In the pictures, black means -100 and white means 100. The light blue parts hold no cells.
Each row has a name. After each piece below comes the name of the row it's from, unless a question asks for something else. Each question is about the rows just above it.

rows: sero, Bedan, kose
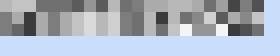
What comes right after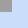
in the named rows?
[-46]
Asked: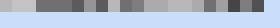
sero
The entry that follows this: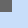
[-54]

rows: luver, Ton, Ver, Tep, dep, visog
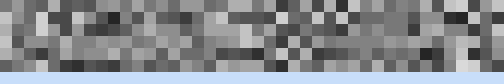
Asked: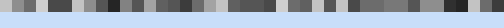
Ton
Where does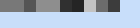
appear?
Ton
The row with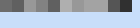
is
visog
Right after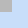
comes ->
[37]

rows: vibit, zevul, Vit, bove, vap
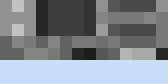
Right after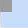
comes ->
[-33]
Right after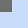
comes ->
[-6]
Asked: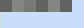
bove

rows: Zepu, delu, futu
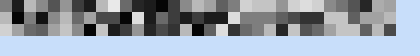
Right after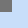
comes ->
[-34]
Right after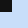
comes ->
[8]
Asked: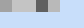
futu
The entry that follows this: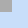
[27]
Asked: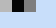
delu

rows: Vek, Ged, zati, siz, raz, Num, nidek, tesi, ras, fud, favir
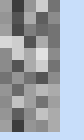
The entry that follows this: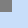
[-18]
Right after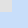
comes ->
[9]
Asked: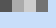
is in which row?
Num
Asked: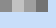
ras

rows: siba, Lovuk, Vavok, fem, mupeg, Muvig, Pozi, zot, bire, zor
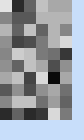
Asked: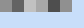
Muvig
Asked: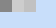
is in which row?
mupeg
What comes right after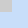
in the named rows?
[51]
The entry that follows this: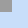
[-22]

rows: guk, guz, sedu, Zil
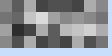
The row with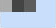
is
Zil
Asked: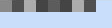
Zil
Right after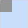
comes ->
[7]
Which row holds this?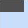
guk
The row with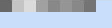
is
guz
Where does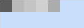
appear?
sedu
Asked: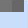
guz

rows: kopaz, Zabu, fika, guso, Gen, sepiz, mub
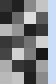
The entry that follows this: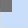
[64]
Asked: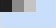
kopaz
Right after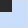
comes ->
[28]
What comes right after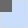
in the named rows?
[73]
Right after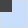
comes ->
[64]
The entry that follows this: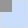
[-75]

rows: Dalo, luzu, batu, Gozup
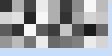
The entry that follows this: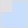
[-70]
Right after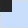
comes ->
[94]

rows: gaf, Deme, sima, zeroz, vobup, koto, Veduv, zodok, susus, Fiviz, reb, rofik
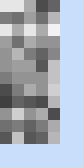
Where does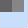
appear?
vobup
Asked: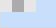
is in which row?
sima
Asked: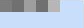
Deme
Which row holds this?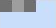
Deme

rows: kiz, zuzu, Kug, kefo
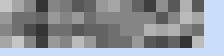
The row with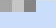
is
kefo
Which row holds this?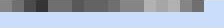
Kug
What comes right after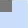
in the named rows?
[-31]
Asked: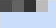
kefo
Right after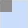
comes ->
[-31]

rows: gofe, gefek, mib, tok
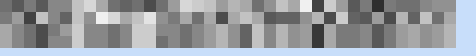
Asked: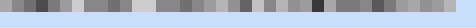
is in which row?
mib
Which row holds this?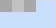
gefek
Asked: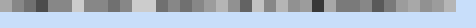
tok

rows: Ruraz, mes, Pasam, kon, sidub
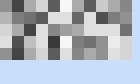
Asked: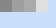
Pasam
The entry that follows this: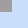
[33]
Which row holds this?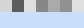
sidub
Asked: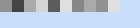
sidub
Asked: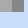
Ruraz
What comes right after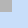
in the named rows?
[-2]
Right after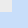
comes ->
[67]

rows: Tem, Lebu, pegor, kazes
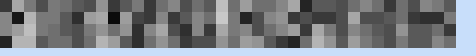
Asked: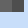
kazes
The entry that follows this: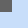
[-39]
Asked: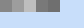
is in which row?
pegor
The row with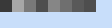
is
pegor
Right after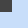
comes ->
[-55]

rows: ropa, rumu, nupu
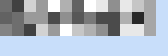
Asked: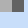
ropa
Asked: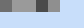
rumu
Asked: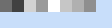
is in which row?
nupu
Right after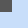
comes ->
[-5]
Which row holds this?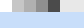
nupu

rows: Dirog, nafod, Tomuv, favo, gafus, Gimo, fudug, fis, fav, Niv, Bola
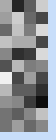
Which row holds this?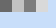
Tomuv
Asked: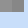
fav
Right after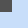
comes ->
[44]
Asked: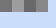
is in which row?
Bola
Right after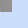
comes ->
[6]

